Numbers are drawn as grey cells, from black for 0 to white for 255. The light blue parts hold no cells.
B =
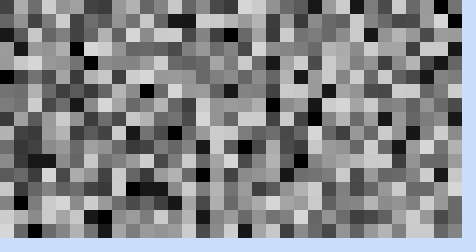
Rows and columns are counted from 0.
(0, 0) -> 67
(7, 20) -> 140
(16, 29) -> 202
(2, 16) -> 1
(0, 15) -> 72
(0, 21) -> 90
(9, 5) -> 60
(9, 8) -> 202
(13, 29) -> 106
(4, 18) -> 108
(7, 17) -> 152
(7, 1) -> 115
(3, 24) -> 171
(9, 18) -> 97
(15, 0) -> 205
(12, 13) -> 105
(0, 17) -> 214
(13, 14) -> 124
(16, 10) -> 154
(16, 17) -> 23
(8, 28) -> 152
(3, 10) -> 105
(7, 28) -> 133
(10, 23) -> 154
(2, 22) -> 124
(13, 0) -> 199
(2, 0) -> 24
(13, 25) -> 72
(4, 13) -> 97
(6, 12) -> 214
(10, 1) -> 55
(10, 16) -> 90
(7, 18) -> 174
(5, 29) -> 72
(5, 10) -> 214
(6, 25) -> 147
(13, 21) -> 178
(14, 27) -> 140
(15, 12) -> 132

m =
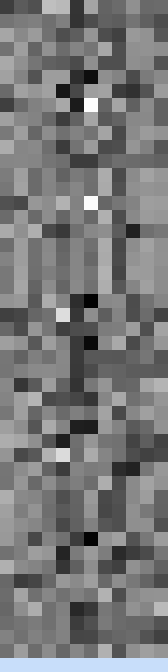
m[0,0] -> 62
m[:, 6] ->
[164, 77, 149, 117, 143, 14, 158, 254, 165, 115, 155, 60, 112, 111, 251, 104, 136, 112, 104, 117, 113, 2, 142, 80, 9, 88, 75, 120, 53, 109, 29, 150, 171, 123, 109, 154, 148, 129, 3, 154, 142, 158, 116, 56, 80, 71, 110]
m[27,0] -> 136
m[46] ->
[112, 157, 108, 140, 103, 134, 110, 177, 83, 143, 159, 148]
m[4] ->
[169, 144, 117, 97, 92, 75, 143, 79, 79, 143, 139, 83]
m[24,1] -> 147
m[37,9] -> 143
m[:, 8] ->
[107, 93, 65, 79, 79, 131, 60, 165, 99, 73, 78, 110, 75, 81, 118, 77, 92, 72, 75, 69, 87, 139, 132, 126, 169, 87, 99, 100, 169, 73, 131, 113, 114, 44, 77, 82, 79, 79, 160, 42, 64, 141, 78, 106, 107, 103, 83]
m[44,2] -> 123
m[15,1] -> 153
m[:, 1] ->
[91, 123, 137, 158, 144, 132, 161, 106, 136, 158, 134, 135, 159, 162, 73, 153, 144, 157, 157, 161, 166, 152, 70, 76, 147, 98, 128, 54, 159, 159, 142, 166, 73, 140, 150, 137, 126, 142, 129, 126, 139, 60, 164, 142, 116, 113, 157]
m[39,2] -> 158
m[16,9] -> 32
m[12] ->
[124, 159, 107, 133, 98, 122, 112, 172, 75, 139, 163, 151]
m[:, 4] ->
[185, 127, 78, 108, 92, 157, 22, 168, 61, 112, 59, 111, 98, 117, 178, 102, 57, 100, 104, 111, 101, 132, 221, 63, 130, 136, 135, 98, 80, 106, 132, 30, 219, 60, 111, 79, 90, 72, 113, 36, 53, 152, 113, 128, 131, 130, 103]
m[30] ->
[159, 142, 85, 170, 132, 31, 29, 154, 131, 90, 105, 146]
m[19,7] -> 178
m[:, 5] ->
[52, 51, 94, 132, 75, 45, 72, 27, 98, 130, 115, 60, 122, 134, 130, 133, 112, 132, 134, 134, 137, 45, 54, 77, 57, 58, 57, 51, 70, 127, 31, 111, 108, 132, 126, 100, 99, 97, 60, 123, 96, 138, 128, 40, 60, 70, 134]
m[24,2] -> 88
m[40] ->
[176, 139, 132, 118, 53, 96, 142, 74, 64, 145, 127, 97]
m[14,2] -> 151
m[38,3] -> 131
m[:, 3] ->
[191, 111, 113, 145, 97, 157, 161, 139, 104, 141, 110, 117, 133, 132, 141, 141, 74, 136, 138, 126, 140, 172, 113, 118, 158, 113, 139, 158, 74, 136, 170, 84, 178, 99, 141, 114, 110, 115, 131, 150, 118, 103, 135, 112, 112, 119, 140]
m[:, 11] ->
[107, 77, 87, 142, 83, 137, 155, 97, 97, 147, 86, 98, 151, 145, 156, 151, 119, 144, 145, 141, 140, 133, 67, 163, 151, 84, 89, 180, 149, 142, 146, 66, 72, 151, 147, 99, 98, 80, 156, 118, 97, 74, 147, 186, 83, 65, 148]
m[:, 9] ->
[144, 116, 153, 144, 143, 75, 49, 96, 136, 139, 149, 107, 139, 144, 131, 137, 32, 141, 147, 156, 133, 76, 77, 157, 74, 100, 92, 103, 112, 135, 90, 67, 77, 34, 138, 137, 144, 143, 83, 60, 145, 120, 136, 146, 103, 107, 143]
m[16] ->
[170, 144, 175, 74, 57, 112, 136, 142, 92, 32, 111, 119]

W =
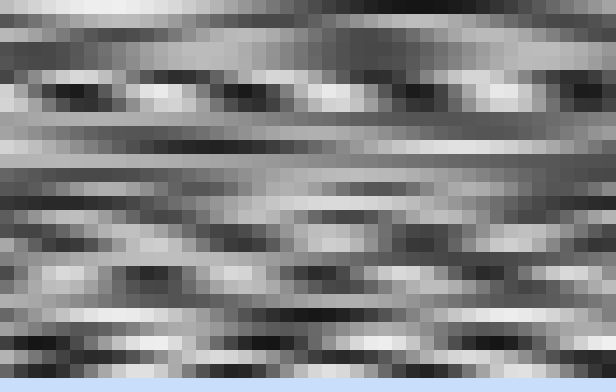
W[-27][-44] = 189
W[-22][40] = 47
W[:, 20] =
[104, 74, 155, 132, 132, 212, 128, 101, 123, 171, 74, 148, 169, 176, 205, 161, 150, 127, 148, 95, 143, 150, 35, 88, 38, 115, 143]
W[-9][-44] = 128
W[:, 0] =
[189, 86, 184, 79, 84, 70, 208, 212, 158, 163, 211, 179, 101, 86, 54, 93, 80, 168, 128, 75, 115, 175, 103, 160, 63, 179, 101]
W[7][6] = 49
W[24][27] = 238
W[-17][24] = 137
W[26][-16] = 67
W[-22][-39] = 216
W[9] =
[163, 154, 143, 131, 119, 108, 98, 91, 86, 85, 84, 88, 94, 103, 112, 122, 134, 145, 155, 164, 171, 174, 176, 176, 170, 162, 155, 143, 131, 120, 109, 98, 93, 87, 85, 85, 87, 94, 101, 112, 123, 133, 147, 156]
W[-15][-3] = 78
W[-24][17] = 172
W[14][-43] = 49
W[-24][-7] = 187
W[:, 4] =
[229, 149, 123, 78, 77, 202, 33, 80, 173, 119, 160, 182, 75, 128, 41, 188, 101, 53, 160, 217, 191, 150, 194, 97, 42, 66, 50]
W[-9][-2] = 114
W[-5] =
[103, 128, 151, 173, 194, 212, 226, 234, 236, 234, 227, 214, 197, 178, 156, 131, 107, 83, 63, 47, 35, 26, 23, 26, 34, 46, 63, 83, 107, 131, 154, 176, 198, 213, 226, 234, 237, 233, 225, 213, 196, 175, 152, 127]
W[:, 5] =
[234, 164, 103, 87, 88, 216, 27, 52, 174, 108, 143, 181, 73, 151, 41, 190, 127, 58, 169, 212, 182, 140, 212, 87, 75, 49, 83]
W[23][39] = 152
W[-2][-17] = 87
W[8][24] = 101
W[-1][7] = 168
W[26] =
[101, 61, 39, 34, 50, 83, 125, 168, 203, 224, 224, 204, 170, 124, 82, 51, 35, 39, 63, 101, 143, 186, 214, 224, 216, 190, 152, 105, 67, 41, 34, 48, 77, 119, 163, 199, 222, 225, 208, 174, 131, 89, 54, 35]
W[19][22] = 43
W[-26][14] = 121
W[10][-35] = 79
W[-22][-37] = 190
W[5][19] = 214
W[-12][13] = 90
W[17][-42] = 95
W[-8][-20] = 74
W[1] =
[86, 99, 115, 132, 149, 164, 176, 185, 188, 187, 180, 170, 155, 139, 121, 104, 91, 80, 73, 73, 74, 84, 96, 111, 128, 145, 160, 174, 183, 189, 188, 182, 170, 159, 142, 125, 107, 94, 81, 73, 71, 74, 81, 92]
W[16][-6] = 188
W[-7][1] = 144

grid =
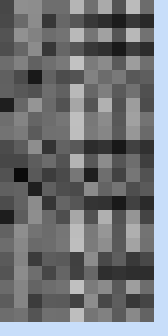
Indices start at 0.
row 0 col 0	71
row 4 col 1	129
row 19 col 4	101
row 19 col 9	46
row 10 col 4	99
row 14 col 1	98
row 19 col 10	45
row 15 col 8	82
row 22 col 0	109
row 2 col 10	114
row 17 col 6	123
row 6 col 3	110
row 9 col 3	112
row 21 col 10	69
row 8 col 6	120
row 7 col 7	177
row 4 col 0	109
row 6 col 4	97
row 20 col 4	114
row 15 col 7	176
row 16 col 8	88
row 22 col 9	137
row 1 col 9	56
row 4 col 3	111
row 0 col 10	108
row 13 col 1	99
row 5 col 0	96
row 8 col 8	88
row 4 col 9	157
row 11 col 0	71
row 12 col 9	118
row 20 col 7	139
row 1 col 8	27
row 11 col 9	110
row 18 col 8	94
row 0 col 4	110
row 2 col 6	117
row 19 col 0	84

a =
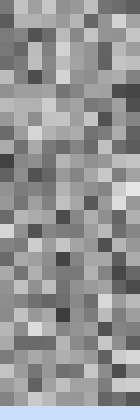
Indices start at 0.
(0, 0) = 121
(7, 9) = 79
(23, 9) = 127
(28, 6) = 169
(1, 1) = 178
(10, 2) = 170
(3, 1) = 103
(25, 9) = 215
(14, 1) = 117
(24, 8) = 143
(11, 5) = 159
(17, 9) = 151
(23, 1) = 141
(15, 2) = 171
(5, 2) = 77
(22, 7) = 187
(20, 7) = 162
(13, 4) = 179
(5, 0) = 188
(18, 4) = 68
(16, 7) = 185
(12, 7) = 200
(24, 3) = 108
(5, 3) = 131
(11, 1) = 135
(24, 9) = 94
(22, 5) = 144
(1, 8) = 211
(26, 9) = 143
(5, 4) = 211
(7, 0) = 186
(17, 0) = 131
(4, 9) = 190
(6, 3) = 162
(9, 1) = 157
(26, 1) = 155
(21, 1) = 133
